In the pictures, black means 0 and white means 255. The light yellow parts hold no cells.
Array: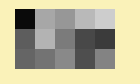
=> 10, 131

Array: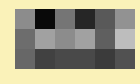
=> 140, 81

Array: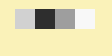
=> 209, 248

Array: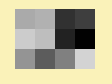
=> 170, 211

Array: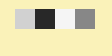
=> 209, 135

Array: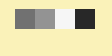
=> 113, 40

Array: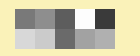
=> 121, 176
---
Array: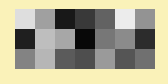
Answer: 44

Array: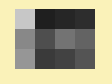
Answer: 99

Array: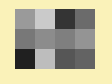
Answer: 148

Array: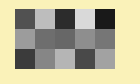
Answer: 118

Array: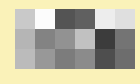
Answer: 116

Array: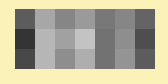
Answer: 78

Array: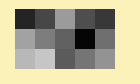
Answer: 111

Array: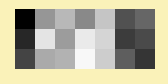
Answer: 74

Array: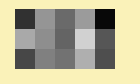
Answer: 86

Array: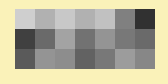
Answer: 106
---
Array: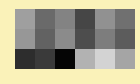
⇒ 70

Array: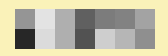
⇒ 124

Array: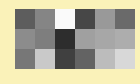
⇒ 71

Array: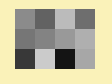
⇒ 98

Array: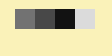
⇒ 72

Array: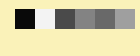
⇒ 131

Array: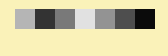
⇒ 147

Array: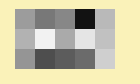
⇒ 135
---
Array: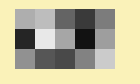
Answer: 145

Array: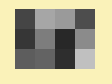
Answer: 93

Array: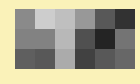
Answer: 95

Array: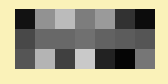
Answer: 85

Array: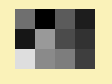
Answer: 222

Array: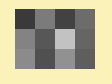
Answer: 139

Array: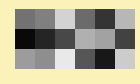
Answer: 156

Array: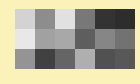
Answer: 148

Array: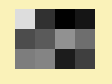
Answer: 125
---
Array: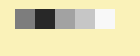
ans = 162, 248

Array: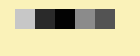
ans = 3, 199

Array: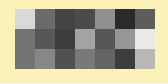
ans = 163, 233

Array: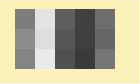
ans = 87, 234

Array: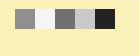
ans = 113, 245

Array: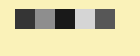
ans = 25, 213

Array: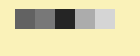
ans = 37, 213

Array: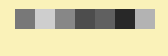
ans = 77, 206

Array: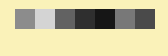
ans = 47, 212

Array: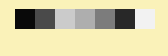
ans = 174, 242
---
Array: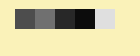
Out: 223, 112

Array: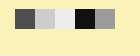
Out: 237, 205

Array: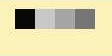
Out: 199, 165

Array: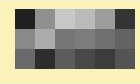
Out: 200, 186

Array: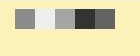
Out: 238, 165

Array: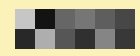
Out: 198, 174

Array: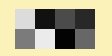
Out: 235, 220

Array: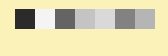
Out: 244, 217
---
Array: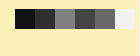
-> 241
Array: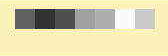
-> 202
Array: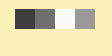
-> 153
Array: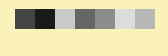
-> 183
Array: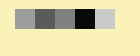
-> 202
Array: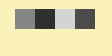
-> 76
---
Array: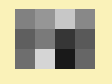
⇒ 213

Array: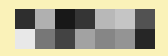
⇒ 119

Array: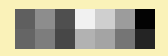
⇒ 125

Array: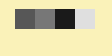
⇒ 119

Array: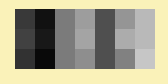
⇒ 9

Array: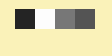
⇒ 253

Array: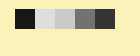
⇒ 222

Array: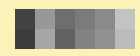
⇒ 166

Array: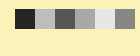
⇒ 189
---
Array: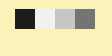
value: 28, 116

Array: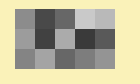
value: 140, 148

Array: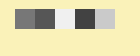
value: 119, 202

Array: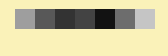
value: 158, 197

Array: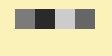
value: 123, 102

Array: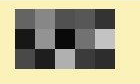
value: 100, 45

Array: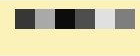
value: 55, 126

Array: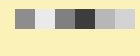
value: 141, 211
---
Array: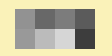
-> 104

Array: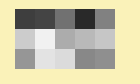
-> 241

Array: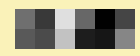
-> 57

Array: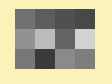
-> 187

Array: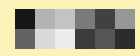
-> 179

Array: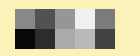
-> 82
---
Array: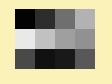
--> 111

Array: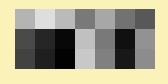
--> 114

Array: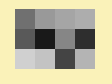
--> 165

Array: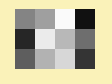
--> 250

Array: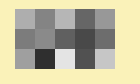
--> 102

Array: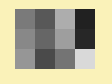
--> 173
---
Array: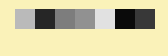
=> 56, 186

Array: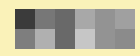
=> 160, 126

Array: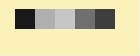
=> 62, 25

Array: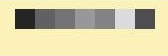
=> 78, 37

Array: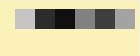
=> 163, 197

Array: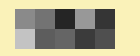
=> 53, 195

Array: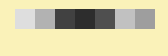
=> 158, 222
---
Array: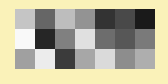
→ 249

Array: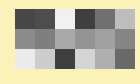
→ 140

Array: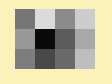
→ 153

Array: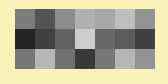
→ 36

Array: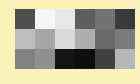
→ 190

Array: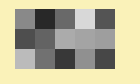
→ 78

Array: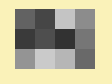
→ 58
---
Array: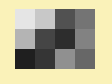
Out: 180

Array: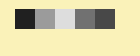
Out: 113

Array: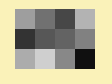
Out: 172

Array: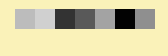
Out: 163

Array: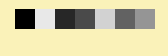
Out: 149

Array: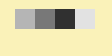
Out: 120

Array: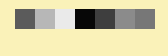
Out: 139
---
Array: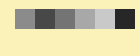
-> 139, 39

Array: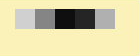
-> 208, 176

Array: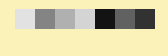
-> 226, 50

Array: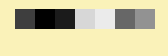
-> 62, 146

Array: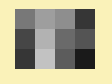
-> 120, 26

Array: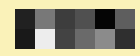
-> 33, 47

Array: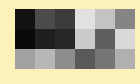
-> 18, 176

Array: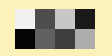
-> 241, 172

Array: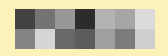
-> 66, 206
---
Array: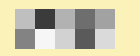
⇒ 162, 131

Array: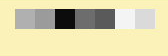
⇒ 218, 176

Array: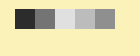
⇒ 143, 44

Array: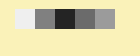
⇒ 155, 239

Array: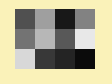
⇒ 130, 216

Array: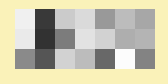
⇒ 167, 138

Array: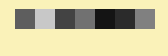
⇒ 128, 94

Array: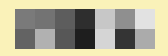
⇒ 226, 99

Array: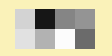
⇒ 148, 225

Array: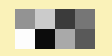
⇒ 118, 253
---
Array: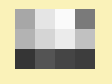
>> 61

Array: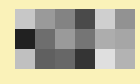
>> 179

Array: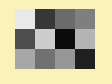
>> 32

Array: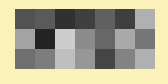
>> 176

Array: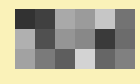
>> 128

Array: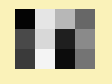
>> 116

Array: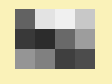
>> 76

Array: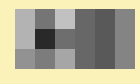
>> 132

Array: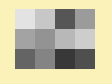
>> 79

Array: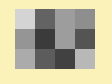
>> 184
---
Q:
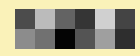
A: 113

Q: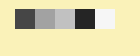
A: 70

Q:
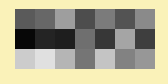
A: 181

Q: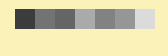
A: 101

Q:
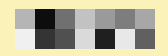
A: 80

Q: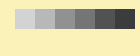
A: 184
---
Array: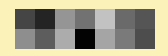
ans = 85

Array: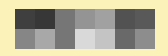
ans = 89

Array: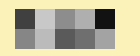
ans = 18

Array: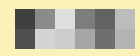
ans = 188

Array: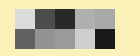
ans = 168

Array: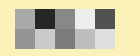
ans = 81

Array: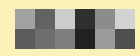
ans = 211

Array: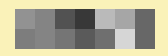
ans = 103

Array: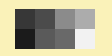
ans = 172

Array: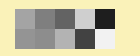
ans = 30
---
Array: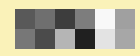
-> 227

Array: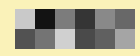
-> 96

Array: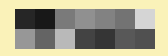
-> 88

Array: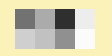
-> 144

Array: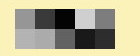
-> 25

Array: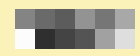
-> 161

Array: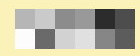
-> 134

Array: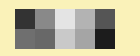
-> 165
